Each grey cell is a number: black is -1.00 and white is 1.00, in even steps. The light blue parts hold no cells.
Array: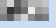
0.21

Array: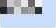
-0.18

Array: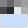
0.12

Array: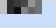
0.15

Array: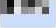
0.02

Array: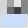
0.79
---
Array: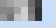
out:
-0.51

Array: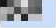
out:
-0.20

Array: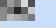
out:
-0.37

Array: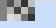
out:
0.50

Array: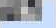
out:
0.08

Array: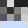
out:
-0.74

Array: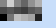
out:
0.38

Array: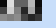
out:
-0.91

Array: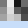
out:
-0.16

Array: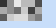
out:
-0.38
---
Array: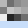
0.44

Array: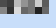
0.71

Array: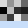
-0.64

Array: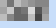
-0.19

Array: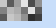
0.35

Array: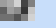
0.10

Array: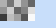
-0.20

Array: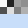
-0.01
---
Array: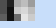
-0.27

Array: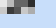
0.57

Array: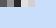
-0.31

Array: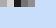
0.35

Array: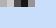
0.40

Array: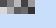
0.69

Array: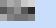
0.34
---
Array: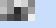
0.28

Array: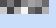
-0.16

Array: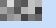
-0.56

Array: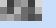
0.44

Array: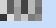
-0.14

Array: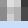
-0.43

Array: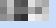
0.54
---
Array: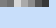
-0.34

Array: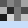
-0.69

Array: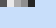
-0.34

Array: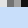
-0.10

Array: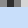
-0.01

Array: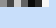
-0.67

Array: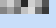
-0.56
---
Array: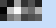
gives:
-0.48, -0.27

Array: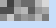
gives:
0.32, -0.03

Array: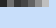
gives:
-0.70, 0.50

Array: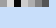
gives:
0.25, -0.34

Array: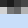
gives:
-0.66, 0.40

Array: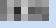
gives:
-0.09, -0.20

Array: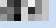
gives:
0.66, 0.54

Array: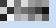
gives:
-0.51, -0.26
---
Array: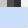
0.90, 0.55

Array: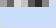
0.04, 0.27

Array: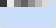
0.70, -0.57

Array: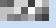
0.39, 0.52

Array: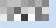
0.06, 0.83

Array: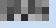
0.14, 0.14

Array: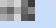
-0.54, 0.33

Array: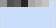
0.53, 0.17
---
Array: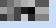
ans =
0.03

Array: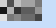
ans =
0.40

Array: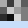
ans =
0.58

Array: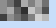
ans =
0.34

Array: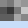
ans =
-0.57

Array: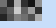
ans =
-0.24

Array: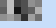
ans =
0.50

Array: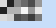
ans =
0.40
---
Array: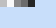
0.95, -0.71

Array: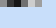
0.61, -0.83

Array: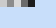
0.70, -0.78

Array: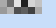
0.78, -0.76

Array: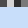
0.67, -0.62

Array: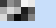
0.93, -0.92

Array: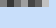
0.51, -0.57
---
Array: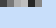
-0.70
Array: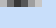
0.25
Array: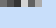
-0.24
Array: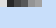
0.16
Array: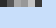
0.54
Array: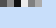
0.00
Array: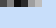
0.25
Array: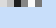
0.96
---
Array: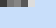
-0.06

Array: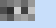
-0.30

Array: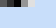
-0.64

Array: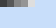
-0.31

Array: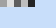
0.75

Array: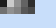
0.13
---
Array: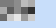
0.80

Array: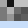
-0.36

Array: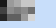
-0.25

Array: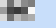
0.47

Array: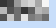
-0.14

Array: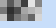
-0.07

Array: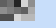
0.67

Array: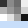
0.30

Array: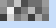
-0.03

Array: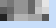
0.40
